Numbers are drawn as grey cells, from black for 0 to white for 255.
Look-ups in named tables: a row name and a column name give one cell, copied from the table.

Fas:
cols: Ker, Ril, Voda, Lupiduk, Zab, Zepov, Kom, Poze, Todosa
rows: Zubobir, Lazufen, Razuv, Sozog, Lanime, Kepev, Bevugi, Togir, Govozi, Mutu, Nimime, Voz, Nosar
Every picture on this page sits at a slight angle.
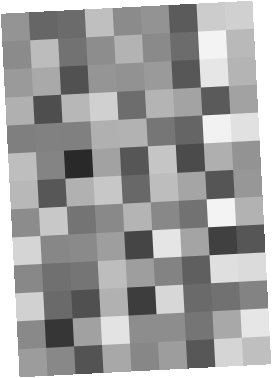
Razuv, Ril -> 169
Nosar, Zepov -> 157
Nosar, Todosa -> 191
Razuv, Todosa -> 180
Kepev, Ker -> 190
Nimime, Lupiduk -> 177
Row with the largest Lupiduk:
Voz

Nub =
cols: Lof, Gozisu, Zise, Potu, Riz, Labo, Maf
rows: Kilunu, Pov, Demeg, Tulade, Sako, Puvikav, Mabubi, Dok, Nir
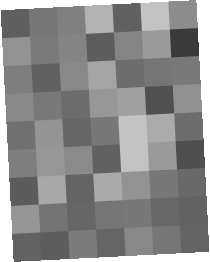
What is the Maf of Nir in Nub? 100
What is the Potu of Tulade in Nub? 151
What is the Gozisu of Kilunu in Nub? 119
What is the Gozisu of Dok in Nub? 116
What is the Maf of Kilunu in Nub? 140
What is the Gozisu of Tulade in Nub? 121
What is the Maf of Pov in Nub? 58
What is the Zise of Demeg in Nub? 136
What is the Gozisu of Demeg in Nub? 97
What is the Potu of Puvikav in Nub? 97
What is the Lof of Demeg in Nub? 126

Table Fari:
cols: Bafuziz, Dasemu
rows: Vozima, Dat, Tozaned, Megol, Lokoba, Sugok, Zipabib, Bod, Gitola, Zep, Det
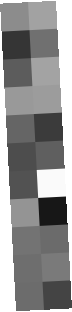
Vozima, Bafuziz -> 140
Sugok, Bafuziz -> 77
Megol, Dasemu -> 156
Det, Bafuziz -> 108
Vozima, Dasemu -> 162
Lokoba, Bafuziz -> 101
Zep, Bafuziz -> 110
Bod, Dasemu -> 23
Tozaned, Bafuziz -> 92

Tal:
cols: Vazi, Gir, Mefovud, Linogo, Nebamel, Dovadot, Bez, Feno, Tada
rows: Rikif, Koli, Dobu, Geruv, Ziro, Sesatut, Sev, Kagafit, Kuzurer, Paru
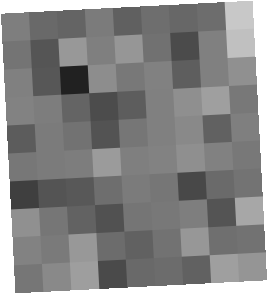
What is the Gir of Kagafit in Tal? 118
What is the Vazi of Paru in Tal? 118
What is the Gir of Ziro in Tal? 123
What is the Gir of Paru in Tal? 137
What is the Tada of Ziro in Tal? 127
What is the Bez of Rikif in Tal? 103
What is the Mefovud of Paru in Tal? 158
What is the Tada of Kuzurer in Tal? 114
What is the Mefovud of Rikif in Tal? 100
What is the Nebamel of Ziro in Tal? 118
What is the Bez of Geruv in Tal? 143
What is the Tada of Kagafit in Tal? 167

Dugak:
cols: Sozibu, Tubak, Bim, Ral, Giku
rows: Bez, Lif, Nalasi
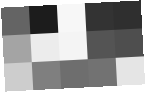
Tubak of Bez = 28
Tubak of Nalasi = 127
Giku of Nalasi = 229
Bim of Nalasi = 110
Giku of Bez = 47
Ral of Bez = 51
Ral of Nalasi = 114
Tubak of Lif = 236
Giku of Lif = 78
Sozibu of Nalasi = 205
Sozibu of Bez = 100
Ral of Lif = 84
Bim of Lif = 244
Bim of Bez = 247
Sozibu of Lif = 164
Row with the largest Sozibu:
Nalasi

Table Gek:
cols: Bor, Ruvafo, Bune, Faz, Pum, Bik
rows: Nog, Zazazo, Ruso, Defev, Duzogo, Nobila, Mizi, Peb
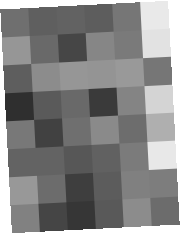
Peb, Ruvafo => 69
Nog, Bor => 111
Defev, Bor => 47
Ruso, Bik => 118
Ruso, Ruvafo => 140
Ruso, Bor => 94
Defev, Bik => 212
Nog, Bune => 98
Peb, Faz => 89
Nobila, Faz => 97
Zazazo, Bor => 150
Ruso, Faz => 148
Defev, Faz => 58
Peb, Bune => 54
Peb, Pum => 140
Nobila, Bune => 87
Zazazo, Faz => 134
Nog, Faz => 93

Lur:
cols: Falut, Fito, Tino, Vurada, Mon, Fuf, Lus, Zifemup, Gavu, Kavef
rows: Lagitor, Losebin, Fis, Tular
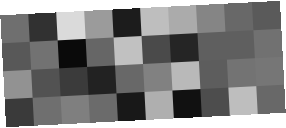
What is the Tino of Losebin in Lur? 10
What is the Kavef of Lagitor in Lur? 90
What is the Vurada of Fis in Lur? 34
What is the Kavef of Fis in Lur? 118
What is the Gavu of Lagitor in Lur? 104
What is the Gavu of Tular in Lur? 190
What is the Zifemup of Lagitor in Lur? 133
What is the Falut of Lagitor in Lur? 111
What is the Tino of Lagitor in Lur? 218
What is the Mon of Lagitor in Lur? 28
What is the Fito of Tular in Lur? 111
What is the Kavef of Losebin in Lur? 113
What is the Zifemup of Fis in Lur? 93
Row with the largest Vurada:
Lagitor

